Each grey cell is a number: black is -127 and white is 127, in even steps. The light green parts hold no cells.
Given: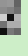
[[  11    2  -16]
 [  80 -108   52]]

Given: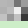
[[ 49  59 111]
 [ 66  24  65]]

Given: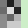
[[-20  93 -91]
 [ 11 -24  52]]

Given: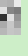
[[ 97   7  -3]
 [-77  96  21]]

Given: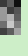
[[ 26 -66 -42]
 [ 25  51 -34]]

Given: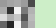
[[ 43 -78 115]
 [ 92  47  70]]
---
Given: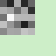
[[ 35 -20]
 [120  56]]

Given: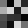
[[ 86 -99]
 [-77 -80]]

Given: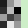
[[  59 -124]
 [ -61  -12]]

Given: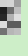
[[-17  62]
 [ 49  94]]

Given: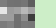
[[ 27  33]
 [ 29 -15]]

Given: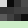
[[-72 -64]
 [-62 -83]]

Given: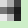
[[ -47 -100]
 [  53  -93]]

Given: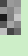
[[ 6 40]
 [ 3 70]]

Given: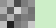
[[-33  85]
 [ 47 -23]]
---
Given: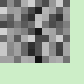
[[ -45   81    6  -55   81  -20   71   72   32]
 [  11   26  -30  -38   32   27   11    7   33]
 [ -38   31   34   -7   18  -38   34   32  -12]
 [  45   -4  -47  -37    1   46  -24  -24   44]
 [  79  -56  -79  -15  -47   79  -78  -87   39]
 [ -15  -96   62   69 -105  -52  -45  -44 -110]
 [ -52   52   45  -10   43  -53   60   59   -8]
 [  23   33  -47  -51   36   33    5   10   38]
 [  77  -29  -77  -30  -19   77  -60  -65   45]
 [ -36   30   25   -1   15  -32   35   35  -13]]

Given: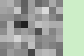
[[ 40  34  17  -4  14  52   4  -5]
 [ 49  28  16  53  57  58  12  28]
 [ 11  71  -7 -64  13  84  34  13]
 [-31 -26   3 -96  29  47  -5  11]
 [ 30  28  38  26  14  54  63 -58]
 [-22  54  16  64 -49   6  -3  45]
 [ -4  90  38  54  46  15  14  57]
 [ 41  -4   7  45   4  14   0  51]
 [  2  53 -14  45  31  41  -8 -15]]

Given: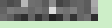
[[-37 -28 -18]
 [-51  -4 -30]
 [-42 -10 -61]
 [ 55  -8 -81]
 [-16 -23 -27]
 [-19 -13 -75]
 [-36 -24 -43]
 [ 11  92 -93]
 [-59  -5 -77]
 [-47 -13 -22]
 [-29   0 -75]
 [-25 -25 -25]
 [-35 -36 -16]
 [ 41  30 -82]]

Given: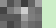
[[ 13 -59 -39 -18]
 [-44  -6 -39 -56]
 [-12  19 -41 -36]
 [-65  79  29   0]
 [-26  -4  -1 -19]
 [ 36 -18 -10 -27]]

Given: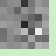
[[ -2  18   9  30 -17 -12  25]
 [ 10   5  13  21  12   9  12]
 [ 13 -27   4  16  25  -6  16]
 [-74  18  -4 -87  59 -23  28]
 [ -8   2 -25 -15 -45  34  -7]
 [ 23  34 -44   0 107 -15  49]
 [ 10  31  18  36  19 -20  39]]

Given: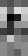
[[ -33   78   63   26  -65   -7   12   10]
 [ -49  -19 -124  -81  -81   73   -5   -8]
 [ -19   93  -97   21  -35    8    9  -30]
 [ -33   78   63   26  -65   -7   12   10]]
